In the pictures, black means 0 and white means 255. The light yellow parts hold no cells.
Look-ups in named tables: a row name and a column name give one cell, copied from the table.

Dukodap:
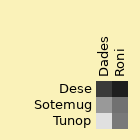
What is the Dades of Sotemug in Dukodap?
153
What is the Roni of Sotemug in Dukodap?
113
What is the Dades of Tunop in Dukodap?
224
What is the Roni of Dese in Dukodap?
30
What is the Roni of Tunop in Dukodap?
121
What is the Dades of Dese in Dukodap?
58

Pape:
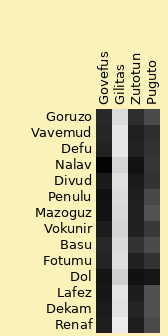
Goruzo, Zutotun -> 46
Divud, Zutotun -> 26
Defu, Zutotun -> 34
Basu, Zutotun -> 51
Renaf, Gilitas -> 236
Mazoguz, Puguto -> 82
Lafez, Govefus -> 23
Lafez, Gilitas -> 227
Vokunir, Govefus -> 28
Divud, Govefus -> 27
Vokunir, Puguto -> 57
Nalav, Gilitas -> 213
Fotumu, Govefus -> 36
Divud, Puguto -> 51
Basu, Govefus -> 40
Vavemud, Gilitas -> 230
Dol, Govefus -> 21
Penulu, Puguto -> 73
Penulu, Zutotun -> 31
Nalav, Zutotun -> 18

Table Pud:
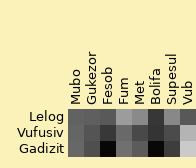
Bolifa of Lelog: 55
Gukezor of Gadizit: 79
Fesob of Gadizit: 7
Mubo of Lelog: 98
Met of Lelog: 138
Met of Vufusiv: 73
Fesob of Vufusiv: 56
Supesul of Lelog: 136
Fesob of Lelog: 89
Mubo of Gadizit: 103
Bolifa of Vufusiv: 52
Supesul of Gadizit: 61
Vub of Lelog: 88
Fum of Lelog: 156
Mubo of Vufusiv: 101
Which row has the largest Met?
Lelog

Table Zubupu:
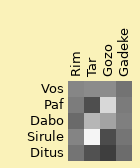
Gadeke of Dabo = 127
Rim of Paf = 124
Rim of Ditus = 116
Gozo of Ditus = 62
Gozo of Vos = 140
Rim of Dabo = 106
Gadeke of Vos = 115
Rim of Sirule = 132
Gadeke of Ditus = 108
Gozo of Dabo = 163
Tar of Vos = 139
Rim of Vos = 134
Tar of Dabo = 182
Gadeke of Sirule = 117
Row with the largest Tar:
Sirule

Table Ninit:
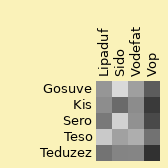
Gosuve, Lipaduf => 150
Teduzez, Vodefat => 133
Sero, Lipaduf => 121
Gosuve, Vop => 92
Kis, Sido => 106
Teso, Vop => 114

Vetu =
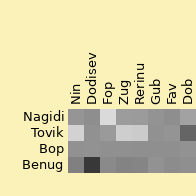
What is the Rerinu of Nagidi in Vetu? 155
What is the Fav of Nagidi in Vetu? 142
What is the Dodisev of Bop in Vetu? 146
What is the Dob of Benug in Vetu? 143
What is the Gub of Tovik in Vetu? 145
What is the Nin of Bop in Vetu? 145
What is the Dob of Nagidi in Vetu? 162
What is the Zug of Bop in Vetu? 144
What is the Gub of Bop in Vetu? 143
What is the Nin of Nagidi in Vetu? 149
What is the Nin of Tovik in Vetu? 210
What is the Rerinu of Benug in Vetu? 133
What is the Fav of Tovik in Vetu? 148
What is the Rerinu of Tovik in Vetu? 203
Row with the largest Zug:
Tovik

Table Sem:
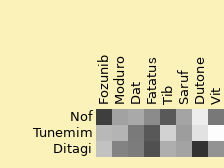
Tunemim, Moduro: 180
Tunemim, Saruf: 157
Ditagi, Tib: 174
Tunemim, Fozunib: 184
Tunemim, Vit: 253
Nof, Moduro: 162
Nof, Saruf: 164
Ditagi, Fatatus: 80
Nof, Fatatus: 139
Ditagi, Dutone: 50
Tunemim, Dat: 122
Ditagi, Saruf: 163
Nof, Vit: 120
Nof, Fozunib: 62
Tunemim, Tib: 210
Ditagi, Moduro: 131
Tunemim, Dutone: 226
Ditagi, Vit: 147

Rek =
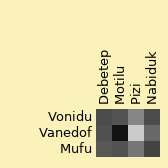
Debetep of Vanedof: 80
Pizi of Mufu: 118
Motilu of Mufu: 82
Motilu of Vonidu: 83
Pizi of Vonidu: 134
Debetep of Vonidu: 75
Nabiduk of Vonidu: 75
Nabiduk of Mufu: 67
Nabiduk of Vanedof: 104
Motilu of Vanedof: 19
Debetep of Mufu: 87
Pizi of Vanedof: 203

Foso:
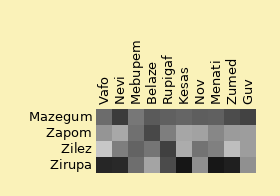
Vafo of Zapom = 149
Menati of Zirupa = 23
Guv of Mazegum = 66
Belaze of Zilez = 117
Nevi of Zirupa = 41
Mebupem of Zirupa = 110
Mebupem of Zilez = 99
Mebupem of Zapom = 112
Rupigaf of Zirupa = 75
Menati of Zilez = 128
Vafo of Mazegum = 108
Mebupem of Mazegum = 119
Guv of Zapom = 157
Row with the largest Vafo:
Zilez

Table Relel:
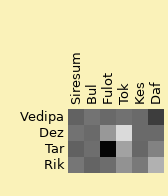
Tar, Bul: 110
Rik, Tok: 146
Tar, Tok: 162
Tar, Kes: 103
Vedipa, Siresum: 98
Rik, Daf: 177
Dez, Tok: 218

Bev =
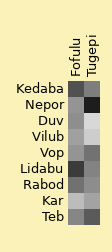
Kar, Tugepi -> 163
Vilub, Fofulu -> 160
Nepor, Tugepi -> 29
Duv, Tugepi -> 216
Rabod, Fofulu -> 113
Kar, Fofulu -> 188
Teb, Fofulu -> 134
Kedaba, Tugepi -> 126
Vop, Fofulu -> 148
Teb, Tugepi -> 90
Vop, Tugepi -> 114
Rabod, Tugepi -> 141
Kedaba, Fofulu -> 81
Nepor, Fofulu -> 148
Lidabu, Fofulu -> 59
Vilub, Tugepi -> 205
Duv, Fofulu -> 142
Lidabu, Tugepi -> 131

